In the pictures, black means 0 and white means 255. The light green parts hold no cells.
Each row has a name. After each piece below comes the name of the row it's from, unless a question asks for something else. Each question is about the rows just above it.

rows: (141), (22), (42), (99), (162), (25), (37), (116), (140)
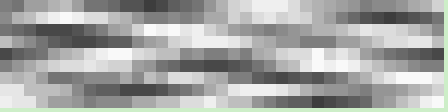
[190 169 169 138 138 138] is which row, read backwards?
(140)
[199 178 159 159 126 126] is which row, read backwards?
(99)
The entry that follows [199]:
[220]
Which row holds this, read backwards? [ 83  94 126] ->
(37)

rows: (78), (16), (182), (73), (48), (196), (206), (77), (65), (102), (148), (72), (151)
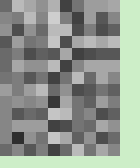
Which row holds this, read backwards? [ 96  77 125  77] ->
(182)
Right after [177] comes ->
[65]
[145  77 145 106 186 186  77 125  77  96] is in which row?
(182)
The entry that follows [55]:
[167]
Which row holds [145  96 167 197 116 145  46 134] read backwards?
(72)
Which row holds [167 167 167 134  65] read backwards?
(196)

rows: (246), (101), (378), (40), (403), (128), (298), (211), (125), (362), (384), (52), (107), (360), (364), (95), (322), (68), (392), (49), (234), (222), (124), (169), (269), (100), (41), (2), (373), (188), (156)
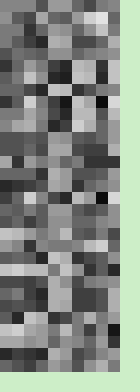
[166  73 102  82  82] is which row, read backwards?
(107)
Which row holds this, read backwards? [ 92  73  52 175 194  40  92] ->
(222)
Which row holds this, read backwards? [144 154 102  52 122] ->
(378)
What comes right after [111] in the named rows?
[102]

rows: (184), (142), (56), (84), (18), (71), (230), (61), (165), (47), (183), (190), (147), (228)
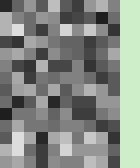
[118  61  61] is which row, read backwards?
(47)
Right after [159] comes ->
[168]
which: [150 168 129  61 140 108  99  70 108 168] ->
(18)

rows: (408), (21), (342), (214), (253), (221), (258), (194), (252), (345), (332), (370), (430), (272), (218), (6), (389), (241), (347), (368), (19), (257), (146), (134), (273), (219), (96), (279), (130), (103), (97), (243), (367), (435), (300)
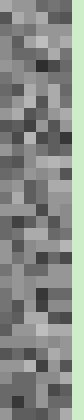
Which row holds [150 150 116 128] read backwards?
(342)
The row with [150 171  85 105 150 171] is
(345)
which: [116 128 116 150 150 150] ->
(342)
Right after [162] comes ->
[190]
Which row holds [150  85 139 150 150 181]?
(19)
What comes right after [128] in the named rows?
[116]

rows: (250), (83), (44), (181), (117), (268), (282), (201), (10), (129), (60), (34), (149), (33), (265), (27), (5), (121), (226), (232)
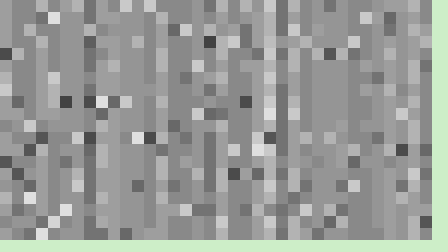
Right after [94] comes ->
[158]
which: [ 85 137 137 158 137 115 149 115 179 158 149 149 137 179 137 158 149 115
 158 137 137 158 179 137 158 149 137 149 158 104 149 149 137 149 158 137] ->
(33)
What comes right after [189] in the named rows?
[149]
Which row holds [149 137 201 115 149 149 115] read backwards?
(27)
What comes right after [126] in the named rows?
[179]
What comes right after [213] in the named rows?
[137]
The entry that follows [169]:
[158]

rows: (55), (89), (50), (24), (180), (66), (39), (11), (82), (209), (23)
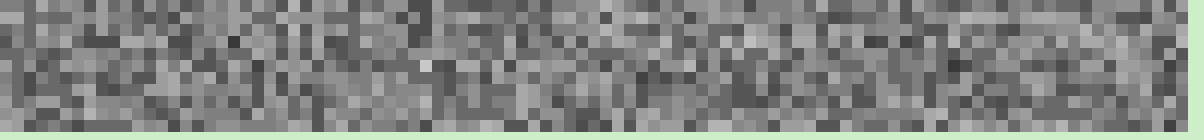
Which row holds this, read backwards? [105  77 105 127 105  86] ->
(23)
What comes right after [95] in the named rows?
[77]
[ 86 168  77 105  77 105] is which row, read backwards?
(23)
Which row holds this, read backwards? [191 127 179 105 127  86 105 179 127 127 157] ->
(24)
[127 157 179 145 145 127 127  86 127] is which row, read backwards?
(55)
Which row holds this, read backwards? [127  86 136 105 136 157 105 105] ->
(82)
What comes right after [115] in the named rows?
[105]

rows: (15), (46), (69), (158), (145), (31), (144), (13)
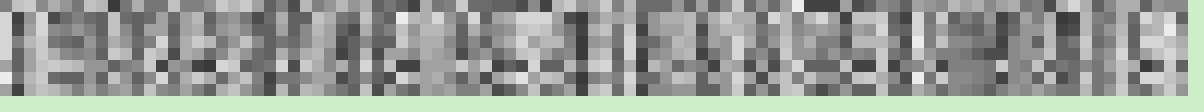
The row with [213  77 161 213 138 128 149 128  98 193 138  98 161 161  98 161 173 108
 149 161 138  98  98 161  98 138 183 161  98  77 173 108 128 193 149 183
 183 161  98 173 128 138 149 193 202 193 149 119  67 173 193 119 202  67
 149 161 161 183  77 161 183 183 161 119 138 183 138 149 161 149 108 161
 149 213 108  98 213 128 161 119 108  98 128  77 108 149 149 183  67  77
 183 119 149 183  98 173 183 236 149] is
(69)
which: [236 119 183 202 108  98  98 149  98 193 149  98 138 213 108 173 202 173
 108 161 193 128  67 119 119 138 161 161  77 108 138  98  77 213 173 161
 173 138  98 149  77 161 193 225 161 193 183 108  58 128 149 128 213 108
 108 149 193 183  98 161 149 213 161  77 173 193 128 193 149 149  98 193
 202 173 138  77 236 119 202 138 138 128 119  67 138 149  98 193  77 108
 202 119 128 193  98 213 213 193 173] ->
(144)
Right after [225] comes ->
[161]
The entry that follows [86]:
[183]

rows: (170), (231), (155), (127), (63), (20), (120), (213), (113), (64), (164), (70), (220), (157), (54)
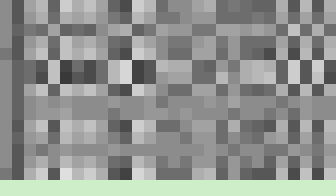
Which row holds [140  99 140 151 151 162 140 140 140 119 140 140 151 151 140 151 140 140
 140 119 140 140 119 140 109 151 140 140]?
(64)
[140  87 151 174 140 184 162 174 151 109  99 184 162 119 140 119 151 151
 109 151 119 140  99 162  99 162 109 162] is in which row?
(157)
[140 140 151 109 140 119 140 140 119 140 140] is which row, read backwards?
(64)
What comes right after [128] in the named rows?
[99]

